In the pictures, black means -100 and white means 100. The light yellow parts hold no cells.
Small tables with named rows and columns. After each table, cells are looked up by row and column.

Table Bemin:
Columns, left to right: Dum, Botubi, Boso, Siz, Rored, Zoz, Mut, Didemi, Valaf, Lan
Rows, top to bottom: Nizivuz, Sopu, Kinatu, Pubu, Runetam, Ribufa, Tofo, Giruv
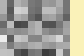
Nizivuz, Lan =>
-8
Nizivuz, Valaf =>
36
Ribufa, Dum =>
85
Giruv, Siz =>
-46
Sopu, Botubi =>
-31
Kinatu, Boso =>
37
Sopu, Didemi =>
48
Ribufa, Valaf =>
68
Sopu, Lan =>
-8
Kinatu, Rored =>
-17
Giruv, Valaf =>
58
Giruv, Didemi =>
-44
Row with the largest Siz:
Sopu

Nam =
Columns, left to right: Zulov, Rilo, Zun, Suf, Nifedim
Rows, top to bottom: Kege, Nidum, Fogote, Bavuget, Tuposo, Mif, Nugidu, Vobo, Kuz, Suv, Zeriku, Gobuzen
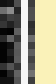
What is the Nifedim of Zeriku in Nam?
-11
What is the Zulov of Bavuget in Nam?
-58
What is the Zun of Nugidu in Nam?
-27
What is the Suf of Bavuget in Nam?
93
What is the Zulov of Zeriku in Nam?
-98
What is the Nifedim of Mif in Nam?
-15
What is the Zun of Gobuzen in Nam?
-33
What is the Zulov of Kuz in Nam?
-97
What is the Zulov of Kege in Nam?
-87
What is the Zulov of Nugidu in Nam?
-96

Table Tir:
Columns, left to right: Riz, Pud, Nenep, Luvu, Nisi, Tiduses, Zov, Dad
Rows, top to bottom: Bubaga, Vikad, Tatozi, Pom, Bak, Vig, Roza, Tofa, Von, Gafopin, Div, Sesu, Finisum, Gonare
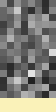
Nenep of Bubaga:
12
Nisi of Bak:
-9
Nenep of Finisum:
10
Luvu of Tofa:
-28
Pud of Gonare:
-30
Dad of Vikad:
5
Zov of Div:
-48
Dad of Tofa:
70
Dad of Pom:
12
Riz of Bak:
-39
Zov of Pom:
18
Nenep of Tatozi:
9
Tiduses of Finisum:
12
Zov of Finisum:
31
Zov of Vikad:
-61
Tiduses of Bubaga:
-26
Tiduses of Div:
19
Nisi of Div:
77
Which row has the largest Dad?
Tofa

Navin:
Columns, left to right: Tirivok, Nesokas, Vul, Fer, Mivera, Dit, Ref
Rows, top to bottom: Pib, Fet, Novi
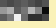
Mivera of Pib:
-38
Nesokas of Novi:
-5
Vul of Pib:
-35
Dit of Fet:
1
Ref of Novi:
-47
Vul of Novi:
88
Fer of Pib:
-27
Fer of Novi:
-15
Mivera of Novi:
-64

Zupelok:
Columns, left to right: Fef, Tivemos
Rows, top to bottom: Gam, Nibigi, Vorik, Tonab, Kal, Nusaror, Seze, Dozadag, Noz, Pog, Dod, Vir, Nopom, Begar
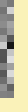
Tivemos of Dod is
70
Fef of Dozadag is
-34
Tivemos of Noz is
73
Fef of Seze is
58
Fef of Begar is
1
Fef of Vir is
-14
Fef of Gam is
10
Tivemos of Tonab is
28
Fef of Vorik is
4
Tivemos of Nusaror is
-30
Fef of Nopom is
14
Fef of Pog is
1
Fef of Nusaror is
23
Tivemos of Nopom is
-22
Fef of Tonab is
10
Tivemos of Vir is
36

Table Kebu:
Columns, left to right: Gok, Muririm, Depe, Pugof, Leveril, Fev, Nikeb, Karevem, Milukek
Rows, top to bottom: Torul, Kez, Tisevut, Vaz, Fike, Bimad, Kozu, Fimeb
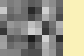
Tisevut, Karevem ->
8
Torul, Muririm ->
-3
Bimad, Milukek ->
-66
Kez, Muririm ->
-11
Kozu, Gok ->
26
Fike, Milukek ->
26
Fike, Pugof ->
21
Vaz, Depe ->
10
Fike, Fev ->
48
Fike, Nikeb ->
-57
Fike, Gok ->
-58
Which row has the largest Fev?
Fike

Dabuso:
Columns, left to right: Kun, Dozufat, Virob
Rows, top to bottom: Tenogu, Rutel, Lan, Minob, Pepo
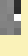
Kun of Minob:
2
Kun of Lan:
4
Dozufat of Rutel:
6
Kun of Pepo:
-4
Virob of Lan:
97
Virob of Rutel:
-66
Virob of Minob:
-2
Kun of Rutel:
3
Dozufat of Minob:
2
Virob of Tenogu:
-64
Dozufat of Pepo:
3
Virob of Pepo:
-14
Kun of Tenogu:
2
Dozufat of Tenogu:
8
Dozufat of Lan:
-2
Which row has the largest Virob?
Lan

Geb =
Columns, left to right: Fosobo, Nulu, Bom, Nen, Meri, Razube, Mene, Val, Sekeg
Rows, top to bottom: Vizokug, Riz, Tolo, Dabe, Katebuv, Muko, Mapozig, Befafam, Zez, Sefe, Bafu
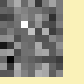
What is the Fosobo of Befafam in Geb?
20
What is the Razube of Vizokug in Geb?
-57
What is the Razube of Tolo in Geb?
25
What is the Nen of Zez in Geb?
-15
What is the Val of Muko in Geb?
7
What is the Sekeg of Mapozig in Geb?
13
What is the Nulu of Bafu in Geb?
-30
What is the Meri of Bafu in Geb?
-16
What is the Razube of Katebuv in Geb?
-42
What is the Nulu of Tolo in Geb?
-45
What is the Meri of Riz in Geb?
-8
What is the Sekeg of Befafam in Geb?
-2
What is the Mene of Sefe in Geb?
34
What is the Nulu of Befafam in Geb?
27
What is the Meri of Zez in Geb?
-24
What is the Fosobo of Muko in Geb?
10
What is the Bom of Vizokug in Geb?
35

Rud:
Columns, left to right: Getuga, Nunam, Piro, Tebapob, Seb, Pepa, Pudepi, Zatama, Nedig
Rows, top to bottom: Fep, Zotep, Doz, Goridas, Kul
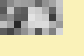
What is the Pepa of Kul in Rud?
-34
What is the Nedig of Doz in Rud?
40
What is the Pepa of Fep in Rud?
-19
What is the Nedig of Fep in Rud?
56
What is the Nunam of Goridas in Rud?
26
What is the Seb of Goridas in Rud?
67
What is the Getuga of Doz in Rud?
-7
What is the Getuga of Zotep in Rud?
-31
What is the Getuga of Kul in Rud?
-27
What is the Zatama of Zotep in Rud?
-21
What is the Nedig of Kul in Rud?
68
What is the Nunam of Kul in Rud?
-46
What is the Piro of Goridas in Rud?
-69
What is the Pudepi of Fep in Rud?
14
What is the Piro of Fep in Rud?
27
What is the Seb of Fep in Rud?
21
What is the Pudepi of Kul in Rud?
41
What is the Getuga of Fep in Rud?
-17
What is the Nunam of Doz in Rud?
9

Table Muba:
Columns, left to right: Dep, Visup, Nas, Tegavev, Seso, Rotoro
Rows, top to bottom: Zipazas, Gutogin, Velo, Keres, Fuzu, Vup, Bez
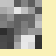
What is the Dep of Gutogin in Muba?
31
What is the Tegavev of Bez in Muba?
82
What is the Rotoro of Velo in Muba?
36
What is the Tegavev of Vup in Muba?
80
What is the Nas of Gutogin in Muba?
80
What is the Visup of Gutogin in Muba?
41
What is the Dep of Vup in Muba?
-43

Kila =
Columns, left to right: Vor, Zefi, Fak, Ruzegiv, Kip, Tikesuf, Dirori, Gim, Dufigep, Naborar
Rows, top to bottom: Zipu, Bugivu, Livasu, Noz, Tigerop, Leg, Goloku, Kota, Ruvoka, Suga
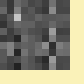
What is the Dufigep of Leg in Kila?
-38
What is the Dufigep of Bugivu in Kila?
-45
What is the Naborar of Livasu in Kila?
-27
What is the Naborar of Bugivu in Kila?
-45
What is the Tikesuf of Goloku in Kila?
-17
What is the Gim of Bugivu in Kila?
9
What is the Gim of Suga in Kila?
6

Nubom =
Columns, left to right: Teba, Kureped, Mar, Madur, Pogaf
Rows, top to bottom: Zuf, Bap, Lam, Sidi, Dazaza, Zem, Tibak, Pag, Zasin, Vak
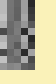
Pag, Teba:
-41
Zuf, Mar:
-21
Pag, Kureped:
-19
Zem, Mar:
-10
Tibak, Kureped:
-9
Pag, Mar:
-3
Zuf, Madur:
24
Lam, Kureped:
-10
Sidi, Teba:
40
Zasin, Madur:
36
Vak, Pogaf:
-31
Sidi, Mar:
-5
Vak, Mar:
9
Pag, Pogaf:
27
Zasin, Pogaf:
-42

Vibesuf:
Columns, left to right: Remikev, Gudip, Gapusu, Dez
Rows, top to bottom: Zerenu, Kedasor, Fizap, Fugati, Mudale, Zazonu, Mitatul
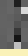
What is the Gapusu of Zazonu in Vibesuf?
-84
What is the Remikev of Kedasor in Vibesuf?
-23
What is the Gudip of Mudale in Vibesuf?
-21
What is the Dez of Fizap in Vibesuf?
-37
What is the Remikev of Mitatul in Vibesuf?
-25
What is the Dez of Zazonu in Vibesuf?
-20
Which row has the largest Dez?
Kedasor

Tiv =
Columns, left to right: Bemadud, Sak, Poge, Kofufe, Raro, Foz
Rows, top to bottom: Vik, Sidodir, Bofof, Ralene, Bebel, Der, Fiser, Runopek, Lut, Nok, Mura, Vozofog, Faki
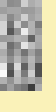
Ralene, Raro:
40
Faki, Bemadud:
-2
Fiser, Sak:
-13
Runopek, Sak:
-3
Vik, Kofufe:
62
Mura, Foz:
-37
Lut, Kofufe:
16
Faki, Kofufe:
-8
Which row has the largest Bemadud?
Mura

